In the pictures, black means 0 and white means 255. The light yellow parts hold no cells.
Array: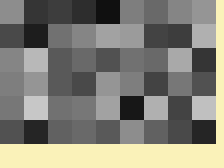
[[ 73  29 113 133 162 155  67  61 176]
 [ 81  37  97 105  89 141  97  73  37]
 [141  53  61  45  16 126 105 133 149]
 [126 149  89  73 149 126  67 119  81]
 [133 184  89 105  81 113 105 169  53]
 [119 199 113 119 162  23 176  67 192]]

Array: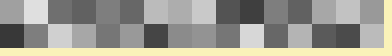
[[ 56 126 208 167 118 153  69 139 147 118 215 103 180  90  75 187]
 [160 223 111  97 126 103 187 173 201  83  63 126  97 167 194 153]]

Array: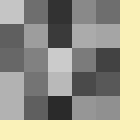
[[178  95  42 150 144]
 [197 110  50 137 110]
 [178 116 185  74  88]
 [103 129 203 123  66]
 [ 95 157  58 171 165]]

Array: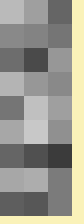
[[109  74 151]
 [101  80  59]
 [ 94  87 123]
 [137 131 117]
 [180 151 137]
 [186 159 101]
 [167 173 123]
 [117 192 159]
 [167 200 144]]

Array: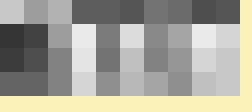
[[ 53  66 157 234 123 220 137 165 234 213]
 [ 60  78 130 228 115 192 130 150 213 200]
 [100 100 130 213 143 184 165 143 192 200]
 [200 157 178  93  93  85 115 107  78  85]]

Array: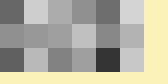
[[144 152 159 192 136 179]
 [ 96 185 130 159  52 200]
 [103 206 172 144 110 212]]

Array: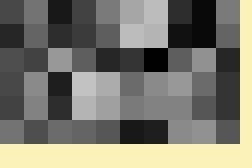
[[ 78  66 152  94  38  52   1  94 145  38]
 [115  78 107 100  86  24  30 138 145  86]
 [ 38 100  45  59  94 188 180  17   9 100]
 [ 72 115  24  66 122 166 188  45   9 122]
 [ 66 130  45 180 160 122 130 130  86  52]
 [ 72 138  30 194 172 107 138 152 107  52]]

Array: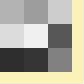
[[ 46  53 129]
 [179 157 205]
 [220 240  87]]
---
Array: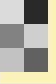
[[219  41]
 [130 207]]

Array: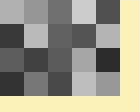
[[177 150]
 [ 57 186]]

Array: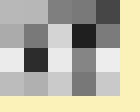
[[184 183]
 [171 121]]

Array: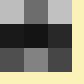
[[189 109]
 [ 25  20]]

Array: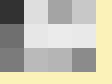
[[ 50 222]
 [111 231]]

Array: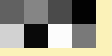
[[ 97 134]
 [210   9]]
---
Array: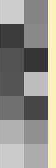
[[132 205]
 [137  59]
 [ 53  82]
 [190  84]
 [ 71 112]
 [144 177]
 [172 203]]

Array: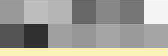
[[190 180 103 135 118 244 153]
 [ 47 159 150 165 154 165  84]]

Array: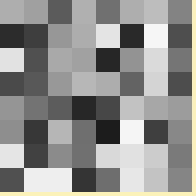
[[160  91 176 112 174 189 131 174]
 [ 62 151 173 228  41 246  78  44]
 [ 80 169 161  38 147 218 117 226]
 [ 88 152 183 173  99 212  77  74]
 [115  92  39  71 194 167 156 149]
 [ 55 182 111  28 245  63 136 142]
 [ 65 139 112 217 225 204 122 229]
 [238 238  52 110 231 195 133  80]]

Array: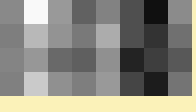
[[248 153  97 129  79  17 139 136]
 [184 148 121 172  79  51 113 126]
 [151 106  95 144  35  62  87 131]
 [202 144 127 152  69  29 115 128]]

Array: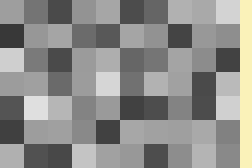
[[116  74 147 166  76 101 177 169 211 158]
 [151 165 107  88 165 146  68 152 142  56]
 [122  74 155 174 102 117 164 140  66 207]
 [160 106 156 214 113 178 161  74 186 156]
 [223 182 131 154  65  77 131  76 208  84]
 [157 160 137  65 167 161 159 169 129  64]
 [ 81  72 196 161 152  77 141 180 137 176]]

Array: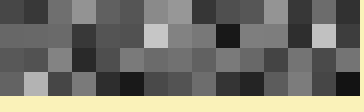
[[ 56 111 147  96  85 138 151  54  79  86 148  55 108  49  71]
 [104 106  56  84  81 198 130 120  24 126 125  46 193  61 103]
 [ 82 131  41  78 122 107 113  97 122 104  68 116  74 116  88]
 [179  70 122  45  25  73  83 109  52  36  92 124  70  19  99]]

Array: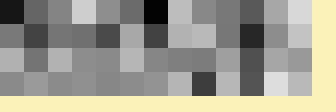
[[101 132 206 142 107   3 189 136 120  89 167 216  22]
 [ 67 117 112  74 168  66 178 185 119  39 141 195 121]
 [116 178 141 138 182 134 127 124 159  80 166 153 177]
 [154 139 144 135 140 147 181  61 183  84 221 185 138]]

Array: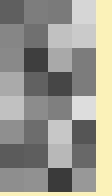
[[125 122 214  95]
 [111 193 202 134]
 [ 62 169 123 137]
 [ 96  70 123 170]
 [140 126 221 193]
 [109 198  85 143]
 [ 93 183 104  90]
 [144  58 152 142]]
